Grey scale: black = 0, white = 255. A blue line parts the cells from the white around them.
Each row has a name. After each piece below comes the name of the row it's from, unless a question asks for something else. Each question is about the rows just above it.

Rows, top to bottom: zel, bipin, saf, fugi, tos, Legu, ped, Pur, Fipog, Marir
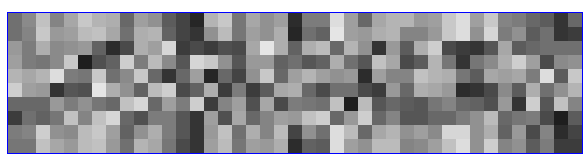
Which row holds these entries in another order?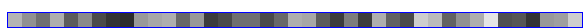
Legu
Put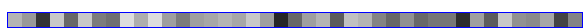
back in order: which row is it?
tos
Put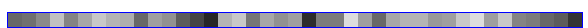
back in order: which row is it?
zel
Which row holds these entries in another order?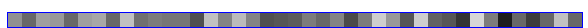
Pur
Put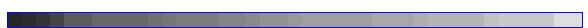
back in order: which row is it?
zel
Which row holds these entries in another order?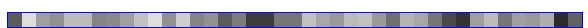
Marir
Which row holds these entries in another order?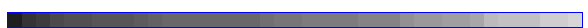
Pur

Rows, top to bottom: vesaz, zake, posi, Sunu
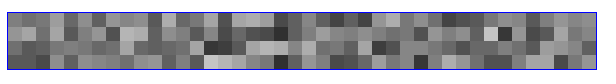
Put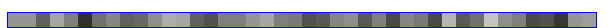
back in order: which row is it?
zake
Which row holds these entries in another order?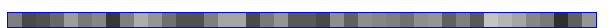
Sunu

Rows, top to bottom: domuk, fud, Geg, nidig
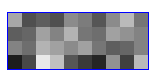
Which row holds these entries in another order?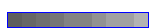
fud
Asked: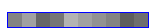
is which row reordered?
fud
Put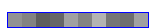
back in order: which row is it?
fud

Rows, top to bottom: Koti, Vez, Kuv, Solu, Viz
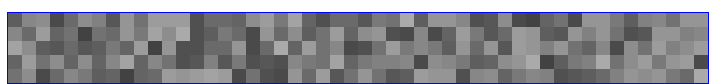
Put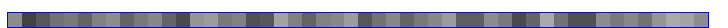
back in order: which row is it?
Solu
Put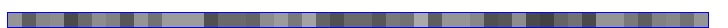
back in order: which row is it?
Koti
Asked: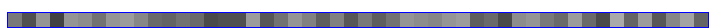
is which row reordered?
Viz
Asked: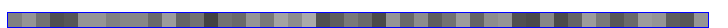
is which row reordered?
Vez
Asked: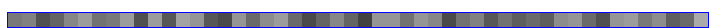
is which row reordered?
Viz

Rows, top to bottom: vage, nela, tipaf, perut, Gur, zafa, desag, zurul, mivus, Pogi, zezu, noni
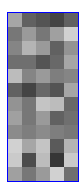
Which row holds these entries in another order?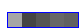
zafa
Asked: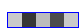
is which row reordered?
zezu
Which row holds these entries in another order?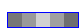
noni

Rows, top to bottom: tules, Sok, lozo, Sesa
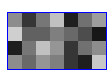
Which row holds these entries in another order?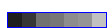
lozo
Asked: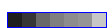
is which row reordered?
Sesa
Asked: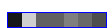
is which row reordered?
Sok
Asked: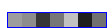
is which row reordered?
tules
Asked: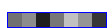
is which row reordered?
lozo

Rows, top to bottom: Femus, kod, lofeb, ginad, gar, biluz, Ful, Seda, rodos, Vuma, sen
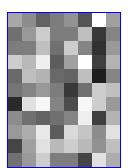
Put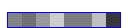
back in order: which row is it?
kod
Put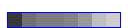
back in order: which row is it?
kod

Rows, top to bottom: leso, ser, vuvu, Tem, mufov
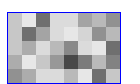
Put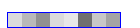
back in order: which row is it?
leso
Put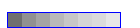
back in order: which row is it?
ser
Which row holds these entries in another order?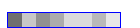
mufov
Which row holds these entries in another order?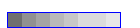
leso
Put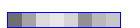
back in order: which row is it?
ser
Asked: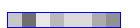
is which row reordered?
mufov
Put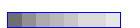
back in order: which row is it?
mufov

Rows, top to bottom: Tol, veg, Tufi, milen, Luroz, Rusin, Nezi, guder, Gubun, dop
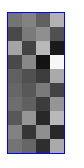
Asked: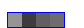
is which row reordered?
Nezi
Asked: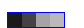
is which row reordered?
Tufi

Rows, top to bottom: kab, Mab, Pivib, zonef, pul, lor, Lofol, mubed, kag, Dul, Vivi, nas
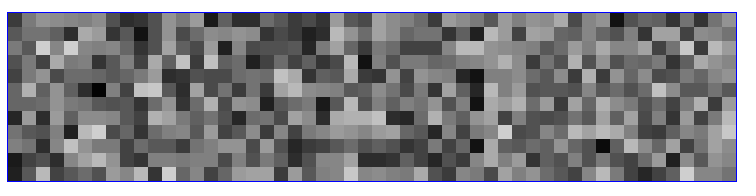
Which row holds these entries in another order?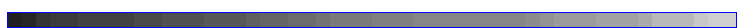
Pivib
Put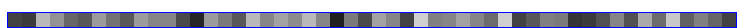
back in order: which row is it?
kag
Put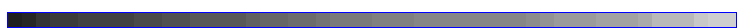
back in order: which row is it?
kag
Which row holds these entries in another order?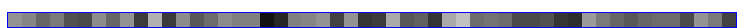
pul
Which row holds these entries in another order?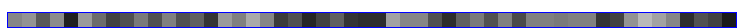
Vivi

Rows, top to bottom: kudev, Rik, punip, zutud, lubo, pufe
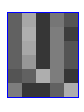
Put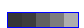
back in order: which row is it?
Rik
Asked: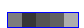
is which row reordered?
lubo
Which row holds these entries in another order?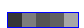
punip

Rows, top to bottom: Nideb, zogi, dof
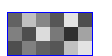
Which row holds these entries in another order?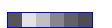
Nideb
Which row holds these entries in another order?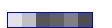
dof
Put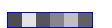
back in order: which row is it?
Nideb
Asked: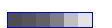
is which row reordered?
dof
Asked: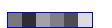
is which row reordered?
zogi
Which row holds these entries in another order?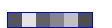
Nideb

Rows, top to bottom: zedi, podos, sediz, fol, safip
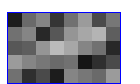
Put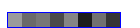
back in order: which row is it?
zedi
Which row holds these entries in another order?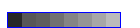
sediz
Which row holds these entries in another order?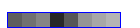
podos
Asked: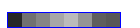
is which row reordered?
sediz
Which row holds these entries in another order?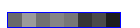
zedi
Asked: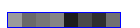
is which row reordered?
safip
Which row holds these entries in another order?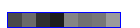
safip

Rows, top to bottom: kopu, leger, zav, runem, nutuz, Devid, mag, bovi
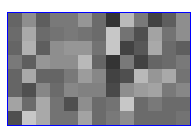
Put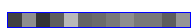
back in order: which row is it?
kopu
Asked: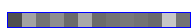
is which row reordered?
leger
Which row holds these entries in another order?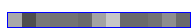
bovi

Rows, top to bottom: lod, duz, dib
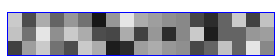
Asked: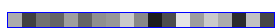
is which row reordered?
dib
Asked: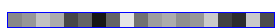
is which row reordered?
lod
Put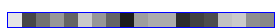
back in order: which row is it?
duz

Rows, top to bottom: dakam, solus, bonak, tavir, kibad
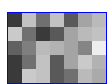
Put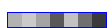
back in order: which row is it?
tavir
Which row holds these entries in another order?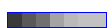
dakam
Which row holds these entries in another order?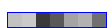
tavir
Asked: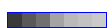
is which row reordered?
solus

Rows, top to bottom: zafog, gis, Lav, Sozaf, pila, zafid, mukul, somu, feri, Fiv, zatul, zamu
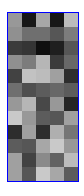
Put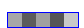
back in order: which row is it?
zamu
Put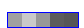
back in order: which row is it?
somu
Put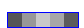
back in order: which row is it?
Fiv
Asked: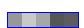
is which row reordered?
Fiv

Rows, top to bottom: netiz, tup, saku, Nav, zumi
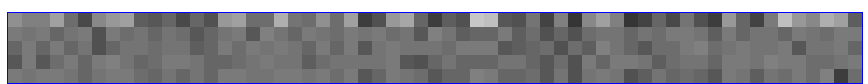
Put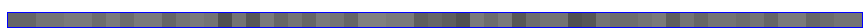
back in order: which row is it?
tup
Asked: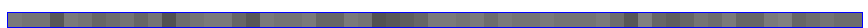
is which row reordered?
Nav
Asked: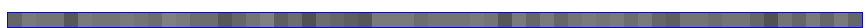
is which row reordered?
saku

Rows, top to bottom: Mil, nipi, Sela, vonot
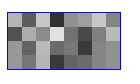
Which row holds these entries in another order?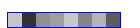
Mil
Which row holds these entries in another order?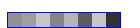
Mil
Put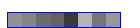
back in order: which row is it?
vonot

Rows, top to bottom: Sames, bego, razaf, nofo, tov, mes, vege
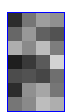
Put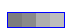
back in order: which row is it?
razaf
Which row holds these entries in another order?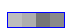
vege
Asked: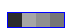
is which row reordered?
mes
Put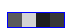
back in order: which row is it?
nofo

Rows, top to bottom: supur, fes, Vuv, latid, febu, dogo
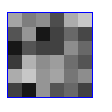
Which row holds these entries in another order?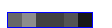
Vuv
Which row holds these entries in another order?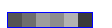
latid
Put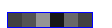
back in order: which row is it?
dogo
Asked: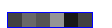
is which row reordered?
dogo
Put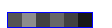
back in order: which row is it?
Vuv

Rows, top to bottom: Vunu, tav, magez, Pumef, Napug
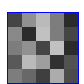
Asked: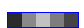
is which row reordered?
tav
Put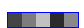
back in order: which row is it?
tav
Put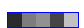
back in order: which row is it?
magez

